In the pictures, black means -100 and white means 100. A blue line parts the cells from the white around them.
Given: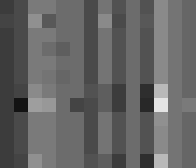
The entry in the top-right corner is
-20
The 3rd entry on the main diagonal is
-4
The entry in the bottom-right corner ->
-20
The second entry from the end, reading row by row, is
-9
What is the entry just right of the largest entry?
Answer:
-9
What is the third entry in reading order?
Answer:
-4
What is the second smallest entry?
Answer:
-69
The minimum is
-85
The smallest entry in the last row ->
-64
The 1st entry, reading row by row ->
-53
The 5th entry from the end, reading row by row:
-15
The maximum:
79
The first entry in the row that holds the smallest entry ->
-53
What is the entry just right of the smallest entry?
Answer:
24
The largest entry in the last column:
-4
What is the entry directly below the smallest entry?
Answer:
-42
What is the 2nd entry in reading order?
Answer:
-42
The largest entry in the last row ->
45
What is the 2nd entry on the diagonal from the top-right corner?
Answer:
-9
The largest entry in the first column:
-47
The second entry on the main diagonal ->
-42
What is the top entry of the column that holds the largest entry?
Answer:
8
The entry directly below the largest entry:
13

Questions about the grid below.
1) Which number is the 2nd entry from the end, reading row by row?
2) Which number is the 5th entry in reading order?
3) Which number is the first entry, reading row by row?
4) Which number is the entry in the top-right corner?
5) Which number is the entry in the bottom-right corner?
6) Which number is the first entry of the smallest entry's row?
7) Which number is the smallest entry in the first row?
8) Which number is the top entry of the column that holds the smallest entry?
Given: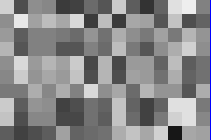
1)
31
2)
-54
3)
64
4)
1
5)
26
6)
-27
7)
-60
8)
76

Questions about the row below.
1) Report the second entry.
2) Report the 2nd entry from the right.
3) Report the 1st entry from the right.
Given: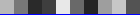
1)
-6
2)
56
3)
-35

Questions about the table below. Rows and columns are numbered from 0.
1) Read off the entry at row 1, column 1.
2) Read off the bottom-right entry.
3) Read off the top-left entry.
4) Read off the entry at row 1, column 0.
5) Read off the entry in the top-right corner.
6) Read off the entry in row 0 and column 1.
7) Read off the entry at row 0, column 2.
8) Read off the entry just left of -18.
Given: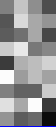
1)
70
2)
-91
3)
0
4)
-33
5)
-39
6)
54
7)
11
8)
-28

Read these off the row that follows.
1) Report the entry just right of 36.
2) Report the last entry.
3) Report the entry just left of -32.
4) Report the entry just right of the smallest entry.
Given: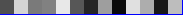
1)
-81
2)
48
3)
82
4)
76

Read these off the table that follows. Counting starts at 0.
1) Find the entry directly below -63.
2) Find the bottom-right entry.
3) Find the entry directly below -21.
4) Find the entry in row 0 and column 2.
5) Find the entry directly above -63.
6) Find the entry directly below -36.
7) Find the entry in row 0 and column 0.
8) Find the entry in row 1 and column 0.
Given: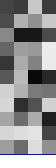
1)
-15
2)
13
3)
-58
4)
57
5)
39
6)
34
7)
-47
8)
-41

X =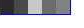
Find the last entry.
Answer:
2
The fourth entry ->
-15
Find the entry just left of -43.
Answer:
-66

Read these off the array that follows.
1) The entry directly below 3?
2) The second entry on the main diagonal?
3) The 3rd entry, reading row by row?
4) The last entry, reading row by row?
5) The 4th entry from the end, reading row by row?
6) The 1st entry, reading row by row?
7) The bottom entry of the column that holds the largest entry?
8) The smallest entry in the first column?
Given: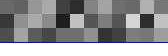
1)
-33
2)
13
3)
18
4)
23
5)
-49
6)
-18
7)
-2
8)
-55

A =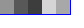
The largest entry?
67
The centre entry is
-52
